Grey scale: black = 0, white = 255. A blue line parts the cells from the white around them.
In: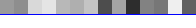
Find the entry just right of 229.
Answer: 184
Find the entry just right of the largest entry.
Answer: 97
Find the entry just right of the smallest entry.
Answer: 130

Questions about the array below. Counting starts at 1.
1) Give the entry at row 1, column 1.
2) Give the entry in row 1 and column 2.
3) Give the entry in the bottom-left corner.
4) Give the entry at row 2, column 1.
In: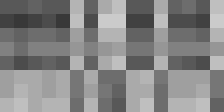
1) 88
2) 88
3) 180
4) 65

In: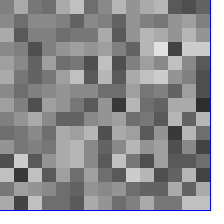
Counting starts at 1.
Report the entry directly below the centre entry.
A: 148
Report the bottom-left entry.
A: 170
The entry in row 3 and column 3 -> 128
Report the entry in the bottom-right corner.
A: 192
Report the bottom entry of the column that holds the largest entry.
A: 119
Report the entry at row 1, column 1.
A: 128
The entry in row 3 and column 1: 170
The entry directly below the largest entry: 137
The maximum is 225
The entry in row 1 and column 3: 119
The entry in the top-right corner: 99
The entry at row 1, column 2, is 170
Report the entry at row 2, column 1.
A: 137
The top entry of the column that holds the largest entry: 182
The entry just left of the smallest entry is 170
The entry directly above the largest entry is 170
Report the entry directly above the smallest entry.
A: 79
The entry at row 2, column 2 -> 110
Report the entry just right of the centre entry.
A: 57
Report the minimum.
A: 46
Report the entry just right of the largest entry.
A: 67

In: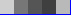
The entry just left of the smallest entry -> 85
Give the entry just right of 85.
63
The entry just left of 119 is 207

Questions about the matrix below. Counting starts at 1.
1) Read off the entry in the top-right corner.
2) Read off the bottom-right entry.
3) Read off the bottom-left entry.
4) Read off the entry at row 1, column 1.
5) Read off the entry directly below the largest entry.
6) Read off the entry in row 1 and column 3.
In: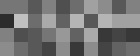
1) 129
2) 109
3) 140
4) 118
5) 79
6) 88

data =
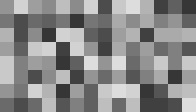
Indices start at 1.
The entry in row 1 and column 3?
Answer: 158
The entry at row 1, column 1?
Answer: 148
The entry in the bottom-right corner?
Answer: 221
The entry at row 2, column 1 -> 118
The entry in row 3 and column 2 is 76
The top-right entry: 54
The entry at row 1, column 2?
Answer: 210
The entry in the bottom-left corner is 106
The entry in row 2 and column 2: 76
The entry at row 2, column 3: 106

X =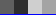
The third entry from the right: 45
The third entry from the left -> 207
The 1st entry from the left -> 95

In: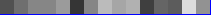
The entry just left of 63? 177
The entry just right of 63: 101

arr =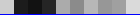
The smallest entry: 18
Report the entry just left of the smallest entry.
28
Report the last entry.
218

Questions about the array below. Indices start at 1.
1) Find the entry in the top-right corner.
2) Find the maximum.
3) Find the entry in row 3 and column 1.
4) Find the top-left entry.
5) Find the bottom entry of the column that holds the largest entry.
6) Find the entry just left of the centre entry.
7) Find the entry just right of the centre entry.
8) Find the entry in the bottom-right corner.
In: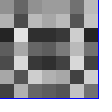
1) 186
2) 226
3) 36
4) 145
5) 177
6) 102
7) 122
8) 113

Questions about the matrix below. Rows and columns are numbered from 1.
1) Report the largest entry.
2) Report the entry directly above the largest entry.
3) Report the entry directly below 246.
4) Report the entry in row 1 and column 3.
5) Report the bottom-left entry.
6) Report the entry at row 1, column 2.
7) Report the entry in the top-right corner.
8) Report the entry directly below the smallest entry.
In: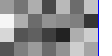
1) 246
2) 155
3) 215
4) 174
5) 84
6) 117
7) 195
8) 146

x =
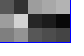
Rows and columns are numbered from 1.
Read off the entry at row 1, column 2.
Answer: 50
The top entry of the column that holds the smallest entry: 179
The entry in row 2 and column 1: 157
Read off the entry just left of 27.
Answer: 38

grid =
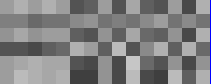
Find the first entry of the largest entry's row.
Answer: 157
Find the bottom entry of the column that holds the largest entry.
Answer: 187
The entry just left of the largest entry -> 73
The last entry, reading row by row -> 176
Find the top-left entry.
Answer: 157
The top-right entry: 176
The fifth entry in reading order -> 157
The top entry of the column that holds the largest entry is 167
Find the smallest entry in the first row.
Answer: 73
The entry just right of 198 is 105
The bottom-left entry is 157
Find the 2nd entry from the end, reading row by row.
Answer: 95
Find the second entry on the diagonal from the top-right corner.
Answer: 138
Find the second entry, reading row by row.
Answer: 176
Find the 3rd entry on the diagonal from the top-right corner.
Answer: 147
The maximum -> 198
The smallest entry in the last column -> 105
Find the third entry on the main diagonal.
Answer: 147
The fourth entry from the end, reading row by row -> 63

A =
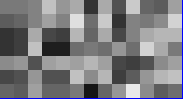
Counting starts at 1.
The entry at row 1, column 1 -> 121
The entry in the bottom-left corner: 101
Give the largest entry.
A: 233
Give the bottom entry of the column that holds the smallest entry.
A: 21
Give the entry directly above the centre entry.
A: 101
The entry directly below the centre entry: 182
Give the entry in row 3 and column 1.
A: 51
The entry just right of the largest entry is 139
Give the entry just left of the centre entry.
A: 110
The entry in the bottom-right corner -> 110
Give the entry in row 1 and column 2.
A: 121
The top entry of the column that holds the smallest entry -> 51
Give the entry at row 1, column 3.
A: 130
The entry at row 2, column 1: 92
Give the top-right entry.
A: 160
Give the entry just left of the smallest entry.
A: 121
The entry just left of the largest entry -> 150
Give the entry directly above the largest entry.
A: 92
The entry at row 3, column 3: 170
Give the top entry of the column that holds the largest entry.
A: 202
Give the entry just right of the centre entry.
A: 110

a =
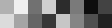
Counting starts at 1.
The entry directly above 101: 113
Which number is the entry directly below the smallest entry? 79
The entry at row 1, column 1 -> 177
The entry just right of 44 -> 122
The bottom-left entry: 219

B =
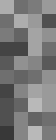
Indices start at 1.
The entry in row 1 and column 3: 123
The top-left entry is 173
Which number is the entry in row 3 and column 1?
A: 123
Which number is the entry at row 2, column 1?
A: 111
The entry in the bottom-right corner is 123
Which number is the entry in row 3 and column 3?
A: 164
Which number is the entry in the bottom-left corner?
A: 56
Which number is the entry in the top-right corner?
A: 154
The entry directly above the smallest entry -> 80

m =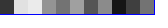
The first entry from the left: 53
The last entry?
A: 115
